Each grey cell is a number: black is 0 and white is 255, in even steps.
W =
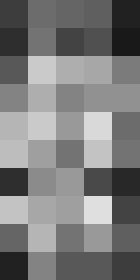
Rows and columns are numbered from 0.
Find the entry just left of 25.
80
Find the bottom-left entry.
33
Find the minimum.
25
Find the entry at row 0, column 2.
101
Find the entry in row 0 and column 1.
108
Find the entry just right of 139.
153
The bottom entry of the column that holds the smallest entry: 61
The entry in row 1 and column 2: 67
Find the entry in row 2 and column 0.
88
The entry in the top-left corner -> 61
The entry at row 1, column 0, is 46
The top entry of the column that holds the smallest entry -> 33
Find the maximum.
223
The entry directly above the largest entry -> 73
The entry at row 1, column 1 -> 115

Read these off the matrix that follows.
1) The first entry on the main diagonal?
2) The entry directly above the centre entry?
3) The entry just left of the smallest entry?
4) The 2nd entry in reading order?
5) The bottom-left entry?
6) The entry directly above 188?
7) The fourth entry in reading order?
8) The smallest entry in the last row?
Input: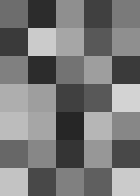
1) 109
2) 115
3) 166
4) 44
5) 195
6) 174
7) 64
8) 72

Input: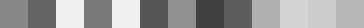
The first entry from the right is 183
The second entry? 99
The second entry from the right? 204
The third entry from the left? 240

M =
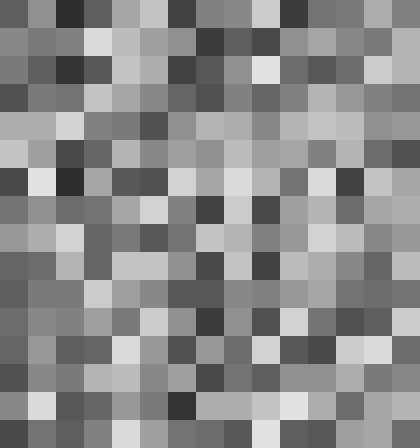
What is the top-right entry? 129
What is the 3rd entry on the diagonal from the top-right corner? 108
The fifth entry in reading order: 166
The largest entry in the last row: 226
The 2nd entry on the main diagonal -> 122
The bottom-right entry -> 108
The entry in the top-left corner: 94
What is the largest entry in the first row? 203
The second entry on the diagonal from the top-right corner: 122
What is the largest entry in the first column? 195
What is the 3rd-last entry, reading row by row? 159
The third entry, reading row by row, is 46
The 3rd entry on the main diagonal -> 52
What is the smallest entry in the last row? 73
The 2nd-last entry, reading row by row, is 166
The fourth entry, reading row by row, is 94

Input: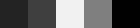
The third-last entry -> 241
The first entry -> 35
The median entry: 63

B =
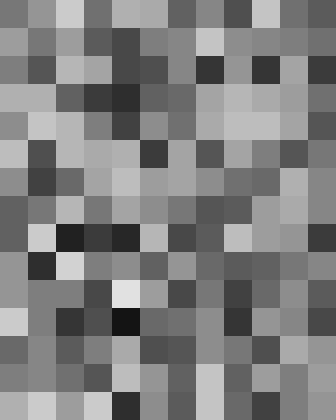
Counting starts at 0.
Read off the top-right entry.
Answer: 91
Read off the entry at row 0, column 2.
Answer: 203
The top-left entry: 119
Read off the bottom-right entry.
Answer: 149
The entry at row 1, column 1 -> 119
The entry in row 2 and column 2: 182
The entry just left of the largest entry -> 72
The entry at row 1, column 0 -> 157
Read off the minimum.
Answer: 20
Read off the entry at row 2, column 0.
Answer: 126
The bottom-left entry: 176
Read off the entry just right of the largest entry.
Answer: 157
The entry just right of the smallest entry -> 105
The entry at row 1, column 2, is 157
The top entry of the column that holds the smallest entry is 176
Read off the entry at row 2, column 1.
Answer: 85
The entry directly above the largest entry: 141
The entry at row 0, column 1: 149
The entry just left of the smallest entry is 79

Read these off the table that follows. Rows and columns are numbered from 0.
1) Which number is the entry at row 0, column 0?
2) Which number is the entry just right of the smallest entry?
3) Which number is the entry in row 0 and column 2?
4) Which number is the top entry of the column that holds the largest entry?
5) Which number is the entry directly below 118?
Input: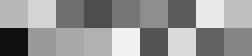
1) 184
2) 154
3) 111
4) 118
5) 241
